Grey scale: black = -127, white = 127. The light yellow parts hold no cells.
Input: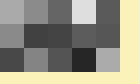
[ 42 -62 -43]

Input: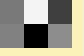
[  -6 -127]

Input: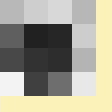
[ 56 -94 -82 104]

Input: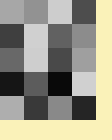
[ 39  80 -54  80]

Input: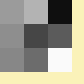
[ 27 -57 122]

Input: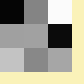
[-122   33   38]

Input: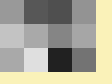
[ 25  41 -94]
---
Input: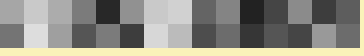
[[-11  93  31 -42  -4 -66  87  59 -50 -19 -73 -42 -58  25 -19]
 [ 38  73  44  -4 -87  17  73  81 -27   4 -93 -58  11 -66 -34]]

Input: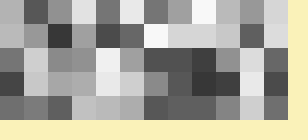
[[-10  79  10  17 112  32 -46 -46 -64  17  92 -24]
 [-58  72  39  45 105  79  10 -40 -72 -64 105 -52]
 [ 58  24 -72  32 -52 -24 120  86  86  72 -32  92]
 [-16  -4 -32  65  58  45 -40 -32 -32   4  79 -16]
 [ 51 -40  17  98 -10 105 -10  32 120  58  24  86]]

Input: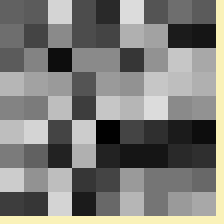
[[  62   84  -59   76 -126  -59  -80 -100 -114]
 [  54   34   26  -43   26   18   70   62   48]
 [  76   18   62  -73  -59   26  -10  -10  -23]
 [ -36    3 -114   10   10  -73   18   70   40]
 [   3   -4   62  -66   70   54   92   10   18]
 [  -4  -30  -93   48  -93 -106 -106  -86  -80]
 [ -30  -36   84  -51  -86   92  -43  -17  -36]
 [ -17  -59   10  -51  -59   48   34 -100 -106]
 [ -66  -73   84 -100  -23   54  -10   26   40]]

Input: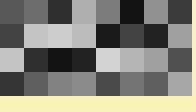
[[ -61   68   76   60 -101  -61  -93   31]
 [ -39  -18  -80   47   -4 -109   17  -68]
 [ -74  -32    2   10  -53  -11  -32   39]
 [  68  -80 -109  -93   82   53   31  -47]]

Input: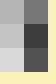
[[ 53  -8]
 [ 89 -45]
 [ 67 -66]]

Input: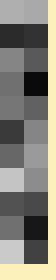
[[  47   41]
 [ -24   25]
 [  67   12]
 [ -70    5]
 [  -9  -31]
 [   5  -38]
 [ -46  -54]
 [  74  -62]
 [ -84  -77]
 [ -16 -104]
 [ -16 -118]]

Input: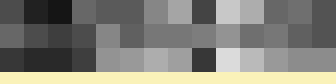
[[ -24  -51  -65  -51    6  -31   -8   -8   -2   19  -16   -8  -31  -44]
 [ -72  -86  -86  -65   19   25   45   31  -72   91   58   25   12   12]
 [ -51  -94 -106  -24  -37  -37    6   37  -59   72   45  -24  -16  -44]]

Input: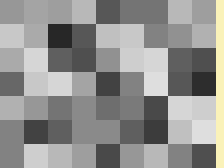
[[ 42  86 -32 -48  17  78  86 -32 -48]
 [  2  78  56  30 -54  23  56   2 -48]
 [-24  72  86  36 -61   2  94 -40 -82]
 [ 72  42 -88 -40  64  72   2  17  49]
 [ 23  36  30  56 -40 -11 -11  56  30]
 [ 49  23 -11  10 -17  -5 -54  86  78]
 [  2 -61 -32  10  10 -32 -67  64  94]]
